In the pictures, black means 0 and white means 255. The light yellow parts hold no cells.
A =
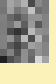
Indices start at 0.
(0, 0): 121
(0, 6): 120
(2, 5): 146
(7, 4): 111
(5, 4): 77
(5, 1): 147
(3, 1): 117
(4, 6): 138
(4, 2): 51
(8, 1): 79
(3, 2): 153
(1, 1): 159
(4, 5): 144
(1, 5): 110
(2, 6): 130
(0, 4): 74

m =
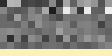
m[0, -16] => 43
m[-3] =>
[134, 141, 131, 119, 112, 99, 115, 110, 159, 127, 130, 116, 127, 118, 108, 98]
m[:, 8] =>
[53, 110, 75, 137, 159, 70, 107]
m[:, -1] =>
[152, 238, 101, 107, 98, 107, 131]
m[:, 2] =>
[178, 86, 157, 100, 131, 129, 96]
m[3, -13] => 126
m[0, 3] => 65
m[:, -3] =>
[149, 97, 105, 120, 118, 128, 102]
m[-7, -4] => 166
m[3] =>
[106, 106, 100, 126, 86, 144, 121, 115, 137, 130, 95, 127, 130, 120, 68, 107]
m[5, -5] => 124
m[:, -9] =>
[137, 29, 92, 115, 110, 110, 112]
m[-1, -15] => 122
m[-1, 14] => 120
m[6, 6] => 109
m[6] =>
[106, 122, 96, 87, 108, 95, 109, 112, 107, 91, 111, 96, 91, 102, 120, 131]
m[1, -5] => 55
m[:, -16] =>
[43, 134, 106, 106, 134, 130, 106]
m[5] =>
[130, 46, 129, 67, 141, 125, 67, 110, 70, 151, 83, 124, 151, 128, 150, 107]

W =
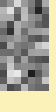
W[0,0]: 118
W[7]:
[110, 108, 127, 89, 159, 164, 160]
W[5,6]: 111
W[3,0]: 139
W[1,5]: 36
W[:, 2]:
[216, 114, 89, 176, 170, 159, 125, 127, 97, 135, 231, 177, 94]
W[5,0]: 128
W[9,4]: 138
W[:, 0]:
[118, 183, 173, 139, 104, 128, 76, 110, 151, 108, 75, 96, 168]
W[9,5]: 120
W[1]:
[183, 223, 114, 184, 112, 36, 111]
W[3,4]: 138
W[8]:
[151, 179, 97, 161, 102, 86, 77]
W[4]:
[104, 48, 170, 111, 154, 157, 167]
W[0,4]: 125
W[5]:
[128, 140, 159, 135, 95, 82, 111]
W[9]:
[108, 198, 135, 141, 138, 120, 145]
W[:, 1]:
[149, 223, 172, 76, 48, 140, 168, 108, 179, 198, 220, 197, 76]
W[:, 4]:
[125, 112, 147, 138, 154, 95, 125, 159, 102, 138, 30, 129, 118]

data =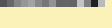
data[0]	84
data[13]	32
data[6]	119
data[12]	126
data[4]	163

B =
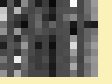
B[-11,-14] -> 23
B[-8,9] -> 82
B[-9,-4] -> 137
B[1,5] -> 84
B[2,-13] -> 78
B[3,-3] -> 76
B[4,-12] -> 150
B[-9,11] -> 77
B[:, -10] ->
[74, 70, 77, 75, 70, 74, 73, 74, 65, 73, 70]
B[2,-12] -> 57
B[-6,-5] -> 78
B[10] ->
[147, 78, 170, 95, 70, 70, 69, 33, 78, 78, 114, 70, 115, 149]
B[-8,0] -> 116
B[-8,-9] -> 107
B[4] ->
[146, 70, 150, 69, 70, 88, 76, 67, 77, 78, 12, 71, 99, 114]
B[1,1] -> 75
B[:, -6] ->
[72, 79, 75, 73, 77, 72, 74, 73, 79, 74, 78]
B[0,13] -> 154
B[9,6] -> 63
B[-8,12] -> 34
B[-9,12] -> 98
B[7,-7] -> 31
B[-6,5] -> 60
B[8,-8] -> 76
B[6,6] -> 65
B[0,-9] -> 30
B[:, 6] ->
[60, 69, 46, 67, 76, 64, 65, 64, 76, 63, 69]
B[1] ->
[196, 75, 181, 80, 70, 84, 69, 38, 79, 81, 83, 71, 110, 143]
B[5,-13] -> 79
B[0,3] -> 137
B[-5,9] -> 73

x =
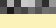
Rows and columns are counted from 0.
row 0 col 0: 57
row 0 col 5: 105
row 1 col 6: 113
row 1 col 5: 84
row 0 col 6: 45
